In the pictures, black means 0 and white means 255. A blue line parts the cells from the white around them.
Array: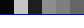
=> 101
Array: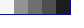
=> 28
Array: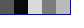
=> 187
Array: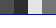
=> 116
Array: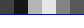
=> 88
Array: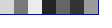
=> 155
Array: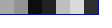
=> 47
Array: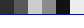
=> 237
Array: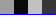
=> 54
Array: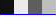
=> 190
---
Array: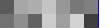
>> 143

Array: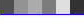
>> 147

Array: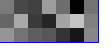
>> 115

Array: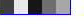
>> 231

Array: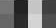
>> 43

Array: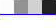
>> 147

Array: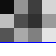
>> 169
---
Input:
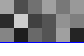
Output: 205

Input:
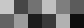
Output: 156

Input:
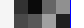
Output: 73

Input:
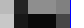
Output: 24

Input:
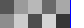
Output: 204

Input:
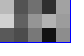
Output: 97

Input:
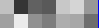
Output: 235
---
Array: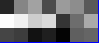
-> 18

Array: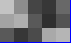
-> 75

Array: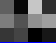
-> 0

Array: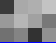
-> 50

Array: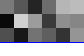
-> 115

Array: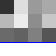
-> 128

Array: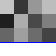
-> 108

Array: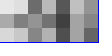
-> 134

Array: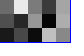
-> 12

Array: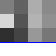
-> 152
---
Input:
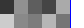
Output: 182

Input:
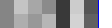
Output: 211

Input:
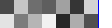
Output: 173

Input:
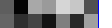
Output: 40

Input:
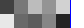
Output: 134

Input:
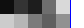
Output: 95
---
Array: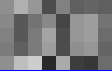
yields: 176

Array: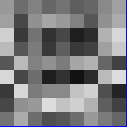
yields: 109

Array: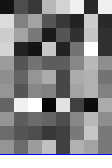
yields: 78

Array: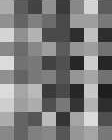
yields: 92

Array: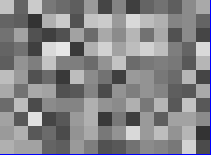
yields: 100

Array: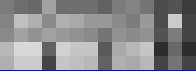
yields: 110

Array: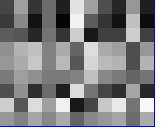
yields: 159
